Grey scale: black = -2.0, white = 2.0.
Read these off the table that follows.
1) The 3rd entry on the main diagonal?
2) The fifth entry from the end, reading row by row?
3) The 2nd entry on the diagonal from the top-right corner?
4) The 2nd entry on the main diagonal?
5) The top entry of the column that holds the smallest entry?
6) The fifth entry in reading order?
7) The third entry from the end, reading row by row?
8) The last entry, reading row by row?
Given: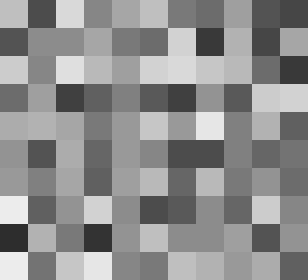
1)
1.5
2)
1.0
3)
-0.9
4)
0.2
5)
1.0
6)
0.6
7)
0.4
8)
-0.5

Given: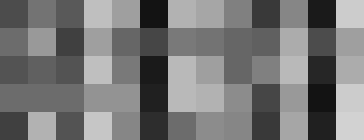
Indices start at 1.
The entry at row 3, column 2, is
-0.5
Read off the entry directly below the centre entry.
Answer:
0.9
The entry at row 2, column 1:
-0.3
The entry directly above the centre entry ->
-0.1
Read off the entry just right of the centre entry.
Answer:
0.5
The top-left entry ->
-0.8
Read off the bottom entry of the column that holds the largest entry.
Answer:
1.3
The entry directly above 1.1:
0.3
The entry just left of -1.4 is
0.9
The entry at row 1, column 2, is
-0.2
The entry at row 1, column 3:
-0.6
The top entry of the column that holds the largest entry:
1.2
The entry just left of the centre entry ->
-1.6
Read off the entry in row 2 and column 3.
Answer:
-1.0

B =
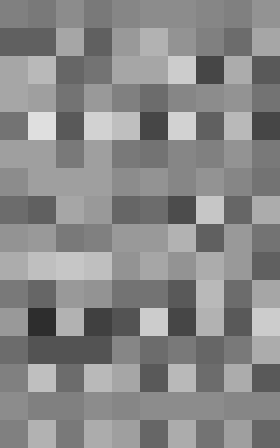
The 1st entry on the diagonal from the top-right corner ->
0.3
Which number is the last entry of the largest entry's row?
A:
-0.9
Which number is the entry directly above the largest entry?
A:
0.5
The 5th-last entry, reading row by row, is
-0.4
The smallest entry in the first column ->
-0.5
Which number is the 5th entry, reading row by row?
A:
0.1
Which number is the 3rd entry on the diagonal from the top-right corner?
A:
-0.9
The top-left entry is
0.0
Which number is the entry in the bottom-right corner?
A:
-0.4
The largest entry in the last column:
1.2
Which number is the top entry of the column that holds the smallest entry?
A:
-0.1
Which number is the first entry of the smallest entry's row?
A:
0.4
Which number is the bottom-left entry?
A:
0.0
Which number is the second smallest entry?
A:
-1.0
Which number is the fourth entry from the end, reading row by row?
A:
0.7
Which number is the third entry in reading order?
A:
0.2
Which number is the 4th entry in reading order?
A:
-0.1
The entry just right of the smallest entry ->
0.8
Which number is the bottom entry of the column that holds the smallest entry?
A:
0.8
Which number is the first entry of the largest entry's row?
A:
-0.2
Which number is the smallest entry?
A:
-1.3
